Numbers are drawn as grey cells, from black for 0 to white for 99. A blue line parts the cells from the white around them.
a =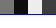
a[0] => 46
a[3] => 24
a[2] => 92

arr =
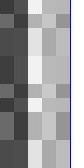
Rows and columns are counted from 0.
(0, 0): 23
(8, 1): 24
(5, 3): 72
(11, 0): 29
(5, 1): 31
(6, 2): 69
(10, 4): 73
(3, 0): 29
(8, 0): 41
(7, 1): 31
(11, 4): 73
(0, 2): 94
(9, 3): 77
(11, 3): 66
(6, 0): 41
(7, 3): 72

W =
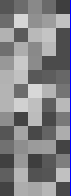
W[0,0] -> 33
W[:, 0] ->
[33, 42, 69, 43, 59, 69, 70, 70, 55, 33, 44, 25, 37, 26]
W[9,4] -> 67
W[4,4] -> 29
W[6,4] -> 45
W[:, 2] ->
[53, 56, 72, 53, 54, 34, 84, 74, 73, 28, 60, 24, 32, 65]
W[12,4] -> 75
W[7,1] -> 81
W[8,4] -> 47
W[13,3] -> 71
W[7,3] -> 37
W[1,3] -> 61

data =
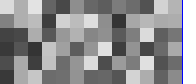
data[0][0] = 85
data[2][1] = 28
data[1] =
[50, 68, 73, 24, 81, 73, 86, 55, 20, 65, 71, 66, 67]
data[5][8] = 33
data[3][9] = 57
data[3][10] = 27
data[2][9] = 49
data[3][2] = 20
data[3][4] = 62
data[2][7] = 56
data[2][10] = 85
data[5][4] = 43
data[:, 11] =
[82, 66, 37, 41, 32, 38]
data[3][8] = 24
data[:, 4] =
[28, 81, 59, 62, 42, 43]
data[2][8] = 35
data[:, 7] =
[36, 55, 56, 87, 30, 40]
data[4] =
[30, 66, 24, 75, 42, 58, 85, 30, 60, 48, 87, 32, 42]

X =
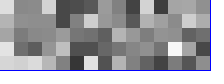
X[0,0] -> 86
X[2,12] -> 56
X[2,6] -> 44
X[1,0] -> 70
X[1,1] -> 56
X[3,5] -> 31
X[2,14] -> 43
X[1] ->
[70, 56, 55, 55, 28, 50, 80, 59, 54, 34, 69, 62, 54, 80, 67]
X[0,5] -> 30
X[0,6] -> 34
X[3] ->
[88, 43, 36, 58, 74, 31, 31, 40, 46, 52, 56, 45, 96, 64, 28]
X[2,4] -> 60
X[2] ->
[64, 48, 53, 54, 60, 46, 44, 37, 70, 59, 49, 57, 56, 38, 43]
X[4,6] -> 87
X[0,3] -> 82
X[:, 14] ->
[56, 67, 43, 28, 55]
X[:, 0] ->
[86, 70, 64, 88, 83]
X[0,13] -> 65
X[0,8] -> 50
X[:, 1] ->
[53, 56, 48, 43, 81]

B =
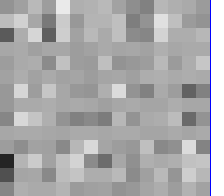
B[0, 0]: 57
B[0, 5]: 68
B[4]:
[61, 66, 67, 54, 75, 61, 60, 74, 57, 59, 61, 72, 60, 67, 77]
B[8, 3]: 68
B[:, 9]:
[55, 49, 54, 65, 59, 62, 57, 66, 57, 66, 59, 56, 54, 59]
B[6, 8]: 85
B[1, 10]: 57
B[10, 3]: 62
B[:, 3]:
[61, 47, 37, 65, 54, 66, 77, 67, 68, 65, 62, 63, 53, 66]
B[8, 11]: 67
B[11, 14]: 76
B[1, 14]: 57
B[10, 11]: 53
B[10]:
[61, 55, 63, 62, 53, 71, 84, 64, 61, 59, 74, 53, 56, 85, 51]
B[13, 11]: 67
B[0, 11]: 71
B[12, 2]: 65
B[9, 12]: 66
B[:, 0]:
[57, 73, 35, 65, 61, 63, 59, 59, 52, 65, 61, 14, 31, 52]
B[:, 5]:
[68, 59, 63, 61, 61, 64, 59, 66, 50, 66, 71, 82, 76, 60]
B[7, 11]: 64
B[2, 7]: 66
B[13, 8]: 57
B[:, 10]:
[50, 57, 52, 63, 61, 67, 50, 64, 66, 64, 74, 68, 62, 64]
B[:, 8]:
[63, 74, 74, 64, 57, 65, 85, 65, 71, 66, 61, 65, 72, 57]
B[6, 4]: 65
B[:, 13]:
[66, 60, 67, 66, 67, 67, 38, 65, 41, 64, 85, 75, 80, 69]

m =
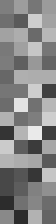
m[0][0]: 49
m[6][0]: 46
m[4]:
[48, 37, 59, 39]
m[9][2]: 91
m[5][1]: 68
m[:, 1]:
[61, 35, 67, 62, 37, 68, 46, 88, 43, 70, 36, 67, 33, 36, 44, 17]
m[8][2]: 49
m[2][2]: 41
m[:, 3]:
[60, 63, 71, 46, 39, 67, 25, 71, 80, 24, 65, 35, 77, 56, 42, 39]
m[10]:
[79, 36, 23, 65]
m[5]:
[40, 68, 67, 67]
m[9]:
[20, 70, 91, 24]
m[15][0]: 53
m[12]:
[28, 33, 21, 77]
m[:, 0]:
[49, 43, 63, 47, 48, 40, 46, 42, 69, 20, 79, 70, 28, 28, 17, 53]
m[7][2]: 44
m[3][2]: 77

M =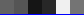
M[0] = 38
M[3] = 15
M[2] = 8
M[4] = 93
